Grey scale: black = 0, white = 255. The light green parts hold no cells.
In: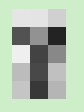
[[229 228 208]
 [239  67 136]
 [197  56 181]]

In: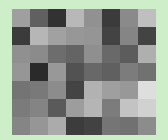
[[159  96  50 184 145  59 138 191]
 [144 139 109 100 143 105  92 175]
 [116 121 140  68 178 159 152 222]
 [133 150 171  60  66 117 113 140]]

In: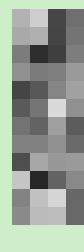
[[178 206  70 111]
 [124  45  63 125]
 [ 69  88 133 161]
 [115  99 159  92]
 [ 78 167 152 154]
 [131 193 213 103]]

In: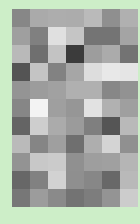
[[135 170 173 172 186 143 176]
 [185 111 195  59 157 171 115]
 [148 156 161 176 176 135 146]
 [100 206 171 155 127  85 185]
 [147 200 203 144 158 160 181]
 [119 156 138 115 125 148 204]]

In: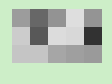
[[156 103 147 222 148]
 [197 197 166 159 154]]

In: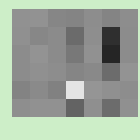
[[145 146 134 132 141 132 141]
 [140 147 139 120 145  37 140]
 [131 138 129 228 149 144 141]]

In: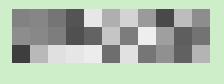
[[130 134 117  84 231 175 211 154  73 189 141]
 [ 62 185 224 230 236 110 225 118 144  97 180]]

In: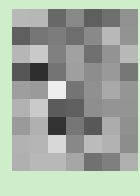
[[184 183 104 137  95 111 145]
 [182 201 128 161 112 147 184]
 [158 154 238 116 144 169 149]
 [154 176  50 118  88 172 144]
 [176 184 184 166 113 127 175]]
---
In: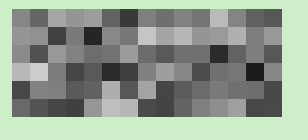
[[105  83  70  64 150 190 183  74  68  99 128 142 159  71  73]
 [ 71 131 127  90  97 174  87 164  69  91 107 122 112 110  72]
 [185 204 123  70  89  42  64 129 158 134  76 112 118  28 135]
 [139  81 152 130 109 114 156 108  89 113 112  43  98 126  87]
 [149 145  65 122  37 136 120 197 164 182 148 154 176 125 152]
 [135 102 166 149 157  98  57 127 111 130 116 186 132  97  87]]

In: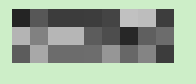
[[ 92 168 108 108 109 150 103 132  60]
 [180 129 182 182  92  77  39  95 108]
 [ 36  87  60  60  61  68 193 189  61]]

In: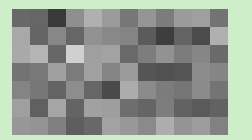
[[151 147 128  94 104 162 152 138 173 148 156 129]
 [159  96 165 100 161 158 110 101 125  98  90  98]
 [132 119  99 141 102  74 172 139 124 117 139 116]
 [115 121 160 123 161 132 155  85  81  85 140 133]
 [169 180 103 208 159 162 105 125 146 124 134 106]
 [168 101 135 102 146 137 132  91  62  99  75 176]
 [104 102  58 143 176 155 119 149 124 155 159 115]]

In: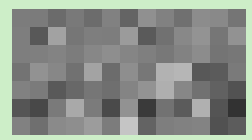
[[129 111 138 142 156 124 197  99 126 129 131  81  92]
 [ 85  72 122 169 123  74 146  58 114  91 176  84  50]
 [129 123  89 104 118 111 132 147 175 135 113  97  82]
 [115 146 135 113 163 108 142 119 178 182  88  91 122]
 [126 127 131 124 135 142 133 127 120 130 140 116 119]
 [126  88 162 118 126 125 155  90 113 136 147 118 146]
 [124 123 107 121 108 129 100 144 129 112 140 137 117]]

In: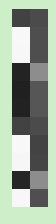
[[247  79]
 [ 37 141]
 [246  69]
 [248  67]
 [ 66  75]
 [ 34  86]
 [ 32  86]
 [ 35 141]
 [247  78]
 [248  78]
 [ 66  75]]

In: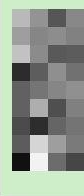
[[ 17 242 108  70]
 [ 92 213 158 122]
 [ 75  45 101 116]
 [ 97 174  79 128]
 [ 97 117 134 144]
 [ 44  93 143 113]
 [194 139  89  92]
 [158 134 141 129]
 [185 147  86 136]]

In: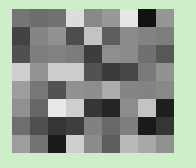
[[157 116  26 206 139  93 186 168 145]
 [110  79  53  62 129 104 126  26  53]
 [144 102 232 206  54  37 141 195  30]
 [157 119  82 145 141 172 133 131 136]
 [206 148 204 204  82  58  71 122 146]
 [ 80 126 130 124  61 142 139 112  87]
 [ 67 133 145  77 195  94 139 131 126]
 [117 109 114 220 136 152 230  18 150]]

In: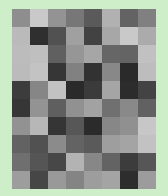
[[157  70 153 132 157 164  45 156]
 [111  85  71 179 135  99  60  86]
 [ 98  81 139  99  90 158 164 194]
 [146 183  53  87  43 135 144 199]
 [ 54 147  95 145 162 112 137  97]
 [ 60 134 194  42  59 165  44  67]
 [187 195  54 129  50 136  42 189]
 [188 191  96 150 166 102 100 193]
 [186  47  81 160  66 167 201 171]
 [142 201 147 119  90 177  99 128]]
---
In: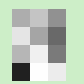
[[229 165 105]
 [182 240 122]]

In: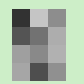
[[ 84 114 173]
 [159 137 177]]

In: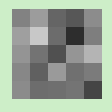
[[159 200 108]
 [148 115  80]]

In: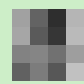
[[166  90  54]
 [130 133 113]]

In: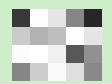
[[203 178 190]
 [252 255 241]]

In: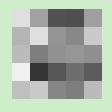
[[180 223 148]
 [187 126 145]]
